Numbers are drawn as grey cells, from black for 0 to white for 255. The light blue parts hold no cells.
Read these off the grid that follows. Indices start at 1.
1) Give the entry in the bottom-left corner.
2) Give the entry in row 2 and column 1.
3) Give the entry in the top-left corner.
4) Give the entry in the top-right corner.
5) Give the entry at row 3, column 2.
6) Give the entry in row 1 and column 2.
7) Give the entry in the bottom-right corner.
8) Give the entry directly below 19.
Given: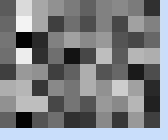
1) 97
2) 103
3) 91
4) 48
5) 3
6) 218
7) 63
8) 97

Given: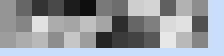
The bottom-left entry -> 157
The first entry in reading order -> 149
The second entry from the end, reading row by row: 185
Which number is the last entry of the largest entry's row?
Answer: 133
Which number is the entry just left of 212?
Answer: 206
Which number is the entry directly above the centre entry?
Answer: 121
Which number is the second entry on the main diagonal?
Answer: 133
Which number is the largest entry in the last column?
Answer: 141
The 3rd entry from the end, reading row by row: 231
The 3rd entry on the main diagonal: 185
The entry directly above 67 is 102
